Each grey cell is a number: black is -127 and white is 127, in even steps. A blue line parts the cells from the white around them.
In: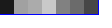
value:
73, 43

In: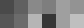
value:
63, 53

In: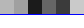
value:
74, 55

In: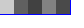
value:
76, 2

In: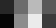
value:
107, 58

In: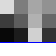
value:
91, 81

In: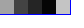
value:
68, 35

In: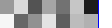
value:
118, 99
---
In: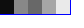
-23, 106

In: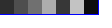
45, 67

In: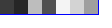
-47, 116

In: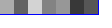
3, 83

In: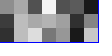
51, 116

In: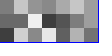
-65, 112

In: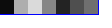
6, 90

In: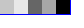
-25, 104

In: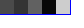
-30, 77

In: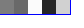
123, 123
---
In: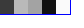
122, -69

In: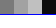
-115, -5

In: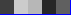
-31, -65

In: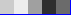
-20, 76

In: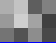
1, -11

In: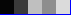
91, -122
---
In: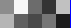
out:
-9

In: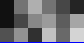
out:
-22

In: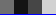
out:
-57

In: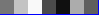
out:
44

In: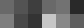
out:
8

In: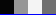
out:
116

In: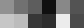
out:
108

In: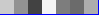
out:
-20

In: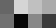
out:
8
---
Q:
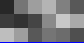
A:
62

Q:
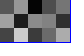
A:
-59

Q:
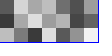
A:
62

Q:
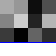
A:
-69

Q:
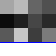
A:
-38

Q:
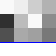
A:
-47

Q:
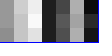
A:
14

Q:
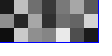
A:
-113

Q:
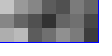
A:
46
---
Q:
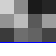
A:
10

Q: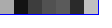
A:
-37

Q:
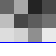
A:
39

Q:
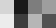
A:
-102

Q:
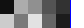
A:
16

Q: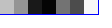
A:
-12
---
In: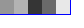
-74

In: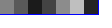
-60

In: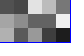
-28

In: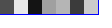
32

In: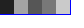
-41

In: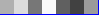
121

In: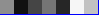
-10

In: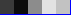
12

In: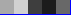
-65
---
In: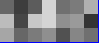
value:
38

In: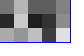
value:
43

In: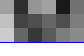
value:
76

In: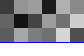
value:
-35

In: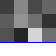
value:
-45

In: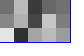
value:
100

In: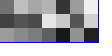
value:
27

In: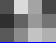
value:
-38
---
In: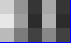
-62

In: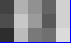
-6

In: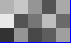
-55

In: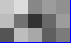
40

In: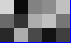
-54

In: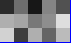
47

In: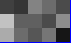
-41

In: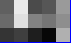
-97
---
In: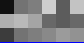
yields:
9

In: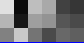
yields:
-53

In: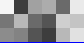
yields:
-66

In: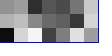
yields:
-1

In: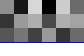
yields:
26

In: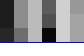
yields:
-119

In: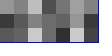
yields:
-79

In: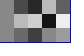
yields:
-64
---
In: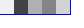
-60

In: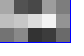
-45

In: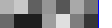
72

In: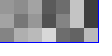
13

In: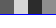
86

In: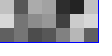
-40

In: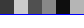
75

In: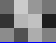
75

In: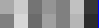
76

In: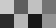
-33
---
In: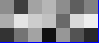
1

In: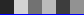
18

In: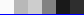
-81

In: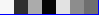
-16

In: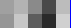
60

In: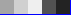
-92

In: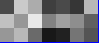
56

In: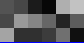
66

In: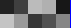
-104

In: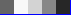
-88
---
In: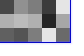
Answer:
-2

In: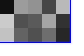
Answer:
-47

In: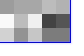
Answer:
70

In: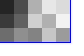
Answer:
3

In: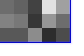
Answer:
12

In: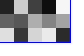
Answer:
85

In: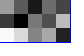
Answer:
4
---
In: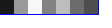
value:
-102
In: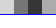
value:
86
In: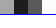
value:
39
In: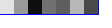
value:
99
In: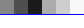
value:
5
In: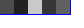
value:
-51
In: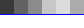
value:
-69
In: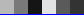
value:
56
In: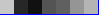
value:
71
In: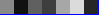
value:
9
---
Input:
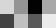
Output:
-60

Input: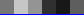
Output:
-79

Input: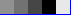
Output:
-57

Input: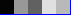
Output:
-30

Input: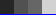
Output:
-46

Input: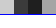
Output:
-68

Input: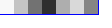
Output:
-13
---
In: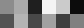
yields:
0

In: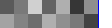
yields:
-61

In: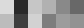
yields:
18

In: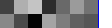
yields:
-41

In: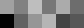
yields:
-40

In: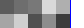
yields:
-67

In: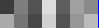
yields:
60

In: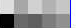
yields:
16

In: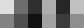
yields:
14
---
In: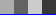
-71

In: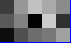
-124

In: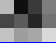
-112

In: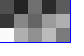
-93

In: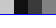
-111

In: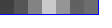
-63

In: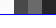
-88

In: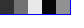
-120

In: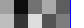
-115

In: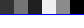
-127
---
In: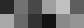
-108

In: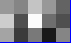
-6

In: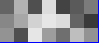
-16

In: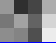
4

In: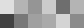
42

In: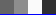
13

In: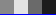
99
